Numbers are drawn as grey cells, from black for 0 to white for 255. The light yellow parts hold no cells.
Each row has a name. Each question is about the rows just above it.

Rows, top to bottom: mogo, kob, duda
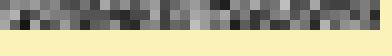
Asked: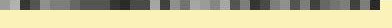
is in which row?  kob
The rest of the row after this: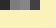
[103  93 190 155 103 134  31  93  54 125  54  65 143 115  42 178  93 143
 155 115  84]
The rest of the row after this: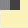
[103  93 190 155 103 134  31  93  54 125  54  65 143 115  42 178  93 143
 155 115  84]
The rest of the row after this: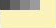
[125  54  31 143 115 166 103 115 190  74  84 166  74  65  65 103 125  93]
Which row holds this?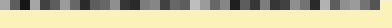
duda

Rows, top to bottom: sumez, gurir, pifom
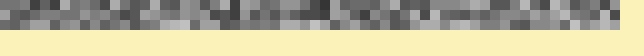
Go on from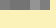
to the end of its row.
[136 107  75  87 160 148 126 116 148 136 148  75  87  64 148  87 116  87
 126  97  75  75  64 160 148  97  64 136 116  87 116 172  75 183 107  97
  87 116  97 116 136 136 126 160 136 160 183 126 116  97 183  75]
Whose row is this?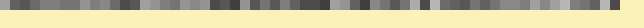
gurir
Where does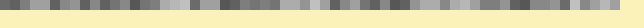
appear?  pifom
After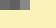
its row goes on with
[172  87  97  87 136 136 136 148 172 160  87  87 126 183 107  75 183 148
  87 107 126  75 148]

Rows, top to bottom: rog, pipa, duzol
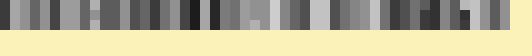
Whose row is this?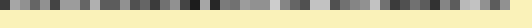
rog

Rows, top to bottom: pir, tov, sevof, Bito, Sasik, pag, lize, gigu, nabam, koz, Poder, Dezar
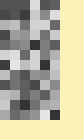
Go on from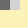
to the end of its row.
[126 178]
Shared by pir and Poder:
[94]
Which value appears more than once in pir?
[83]
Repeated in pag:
[210]
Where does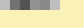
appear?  gigu

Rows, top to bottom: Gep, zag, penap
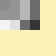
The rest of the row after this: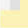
[107  53]
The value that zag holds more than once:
[149]
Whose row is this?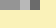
zag
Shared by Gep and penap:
[107]

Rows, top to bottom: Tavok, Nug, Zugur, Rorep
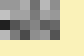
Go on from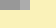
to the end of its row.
[113 184 142]
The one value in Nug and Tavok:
[152]
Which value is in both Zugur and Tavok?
[113]
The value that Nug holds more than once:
[162]
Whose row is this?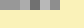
Tavok

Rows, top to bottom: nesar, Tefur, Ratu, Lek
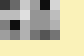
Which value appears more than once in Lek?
[116]
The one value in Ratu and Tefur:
[149]
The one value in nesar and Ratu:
[14]

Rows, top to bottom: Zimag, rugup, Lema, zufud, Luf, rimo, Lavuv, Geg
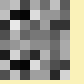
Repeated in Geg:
[159]
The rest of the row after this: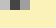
[159  39 211]
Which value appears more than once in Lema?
[51]
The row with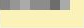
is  Luf
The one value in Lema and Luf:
[131]

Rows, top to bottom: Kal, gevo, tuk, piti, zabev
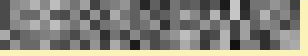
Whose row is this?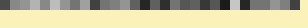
Kal
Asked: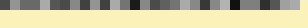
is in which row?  zabev
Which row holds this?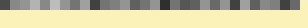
tuk
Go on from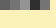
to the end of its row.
[ 86  96 148 105 148  65 160  96 136 127  65 105]

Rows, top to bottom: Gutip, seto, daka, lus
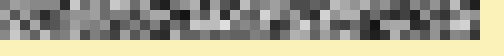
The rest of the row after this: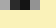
[ 86 188  43 177 108  86 210 159 108 159  76  43 210 147 177 177  65 108
  65  43  65  31 147  76  53 117 168 147]
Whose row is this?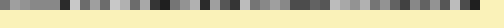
Gutip

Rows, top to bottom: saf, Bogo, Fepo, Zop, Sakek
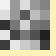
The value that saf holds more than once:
[153]
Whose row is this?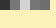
Fepo
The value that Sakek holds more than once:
[59]
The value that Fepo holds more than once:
[119]
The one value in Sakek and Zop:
[230]

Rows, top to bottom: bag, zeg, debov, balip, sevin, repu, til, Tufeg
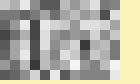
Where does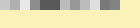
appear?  bag
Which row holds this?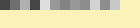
balip
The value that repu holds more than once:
[200]
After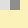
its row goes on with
[176 211  57 176 188 121]
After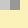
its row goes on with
[223 223 211 164]

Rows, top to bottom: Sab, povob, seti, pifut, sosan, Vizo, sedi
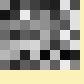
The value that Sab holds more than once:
[31]
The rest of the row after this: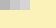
[154  54 133 225]

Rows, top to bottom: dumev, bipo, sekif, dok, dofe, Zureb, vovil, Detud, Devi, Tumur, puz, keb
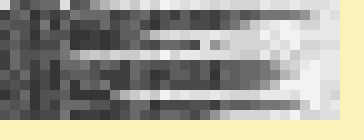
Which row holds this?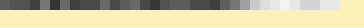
sekif
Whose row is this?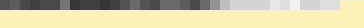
keb

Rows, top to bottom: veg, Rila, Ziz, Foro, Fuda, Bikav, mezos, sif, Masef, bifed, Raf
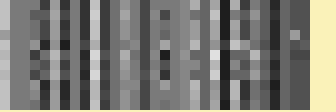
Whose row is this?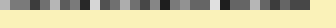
Bikav
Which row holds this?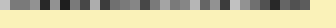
Fuda
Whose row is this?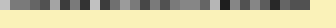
mezos
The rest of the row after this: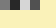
[112 173 112  71 134  30 122 146 101 101 224  30 101 101 182 101  60 101
  71  71]
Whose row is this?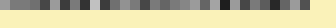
Foro

